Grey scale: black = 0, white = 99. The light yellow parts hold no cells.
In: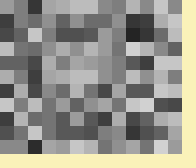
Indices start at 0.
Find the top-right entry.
53
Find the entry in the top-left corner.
60
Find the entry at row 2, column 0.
28
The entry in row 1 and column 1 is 49
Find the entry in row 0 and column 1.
49
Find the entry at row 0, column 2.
21
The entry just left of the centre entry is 73
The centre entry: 73
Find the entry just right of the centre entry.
56
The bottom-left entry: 53
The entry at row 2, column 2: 77
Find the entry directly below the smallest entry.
81
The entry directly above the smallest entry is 21
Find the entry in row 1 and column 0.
24
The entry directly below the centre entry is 45
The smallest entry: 14

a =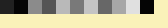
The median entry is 47
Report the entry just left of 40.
76
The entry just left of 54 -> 2

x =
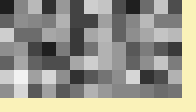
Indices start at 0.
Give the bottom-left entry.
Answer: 55
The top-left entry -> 12
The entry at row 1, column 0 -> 38
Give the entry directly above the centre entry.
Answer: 65
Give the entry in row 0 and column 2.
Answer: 72
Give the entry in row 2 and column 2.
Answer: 42
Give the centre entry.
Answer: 45
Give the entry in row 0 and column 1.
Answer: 52
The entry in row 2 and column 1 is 42
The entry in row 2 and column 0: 80
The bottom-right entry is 45
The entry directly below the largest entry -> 83
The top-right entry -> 30
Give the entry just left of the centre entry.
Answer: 22

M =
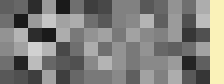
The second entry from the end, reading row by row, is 34
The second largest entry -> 77
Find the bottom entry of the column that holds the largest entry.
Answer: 24
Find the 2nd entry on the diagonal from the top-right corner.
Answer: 31
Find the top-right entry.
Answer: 67
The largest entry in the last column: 73
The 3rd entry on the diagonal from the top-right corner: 60
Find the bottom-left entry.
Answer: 34
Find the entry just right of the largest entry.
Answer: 70
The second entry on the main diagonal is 10
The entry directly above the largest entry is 17
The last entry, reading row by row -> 21
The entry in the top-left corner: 37
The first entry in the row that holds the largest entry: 53
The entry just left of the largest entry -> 63
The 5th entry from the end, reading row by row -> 63
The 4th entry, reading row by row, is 60
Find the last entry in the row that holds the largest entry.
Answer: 63
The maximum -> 81
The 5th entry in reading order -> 10
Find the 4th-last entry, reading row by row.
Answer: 50

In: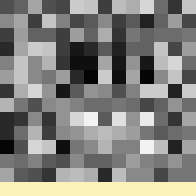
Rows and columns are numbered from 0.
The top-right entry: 76
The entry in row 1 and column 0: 53
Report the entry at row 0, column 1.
38
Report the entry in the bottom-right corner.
46
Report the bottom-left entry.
64
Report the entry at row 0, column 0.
31
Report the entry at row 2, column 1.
61
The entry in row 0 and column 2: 64
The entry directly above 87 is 46
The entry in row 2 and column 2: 38

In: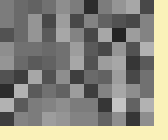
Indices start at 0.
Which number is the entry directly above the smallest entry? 32
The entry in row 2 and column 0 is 32
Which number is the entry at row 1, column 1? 41
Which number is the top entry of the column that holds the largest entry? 58
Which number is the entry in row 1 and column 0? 48
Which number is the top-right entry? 28
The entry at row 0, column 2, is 38
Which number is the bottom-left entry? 24
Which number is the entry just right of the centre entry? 32
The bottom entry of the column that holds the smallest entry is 55
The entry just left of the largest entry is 21
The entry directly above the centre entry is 61
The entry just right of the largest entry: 38
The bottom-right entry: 55
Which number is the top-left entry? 48
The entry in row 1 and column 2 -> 58
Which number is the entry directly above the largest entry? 65
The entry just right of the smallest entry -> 61
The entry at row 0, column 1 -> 41
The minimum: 14
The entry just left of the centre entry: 44
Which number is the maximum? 76
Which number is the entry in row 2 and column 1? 41

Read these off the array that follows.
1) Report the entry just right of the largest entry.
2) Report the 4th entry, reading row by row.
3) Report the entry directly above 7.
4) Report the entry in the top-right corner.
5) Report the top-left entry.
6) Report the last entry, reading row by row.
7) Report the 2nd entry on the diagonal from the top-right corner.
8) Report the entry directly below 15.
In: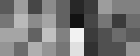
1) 23
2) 54
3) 15
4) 50
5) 35
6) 58
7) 23
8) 7

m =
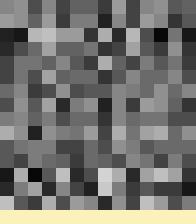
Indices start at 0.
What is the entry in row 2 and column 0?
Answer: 13
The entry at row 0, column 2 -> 30
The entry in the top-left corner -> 52
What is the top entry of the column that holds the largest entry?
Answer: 23
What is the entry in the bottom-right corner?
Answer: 48
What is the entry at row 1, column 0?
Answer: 60
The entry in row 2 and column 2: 71
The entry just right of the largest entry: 67
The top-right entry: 38
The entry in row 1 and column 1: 56
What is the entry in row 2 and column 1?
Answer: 9
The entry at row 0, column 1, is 56
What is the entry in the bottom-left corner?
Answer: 74
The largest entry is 82
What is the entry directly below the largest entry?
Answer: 78
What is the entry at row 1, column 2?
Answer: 38

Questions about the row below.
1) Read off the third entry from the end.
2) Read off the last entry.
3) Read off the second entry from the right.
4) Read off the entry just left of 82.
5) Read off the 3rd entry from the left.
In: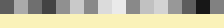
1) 36
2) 50
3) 9
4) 75
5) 43

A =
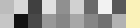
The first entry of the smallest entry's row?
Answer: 77
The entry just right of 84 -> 25
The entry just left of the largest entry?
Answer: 41
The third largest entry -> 84
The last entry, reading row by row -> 69

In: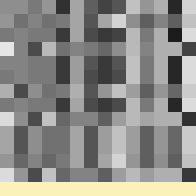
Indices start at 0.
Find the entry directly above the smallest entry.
37
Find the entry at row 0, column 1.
55
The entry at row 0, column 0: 55
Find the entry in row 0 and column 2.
47
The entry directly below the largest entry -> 51
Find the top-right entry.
82
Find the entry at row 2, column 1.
51
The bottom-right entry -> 22
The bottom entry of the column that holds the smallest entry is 68
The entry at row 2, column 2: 47
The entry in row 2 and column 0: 47
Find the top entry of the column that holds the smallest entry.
15
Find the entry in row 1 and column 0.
58
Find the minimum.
11
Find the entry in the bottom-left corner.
85
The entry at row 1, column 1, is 44
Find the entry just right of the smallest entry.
85
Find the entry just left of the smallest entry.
68
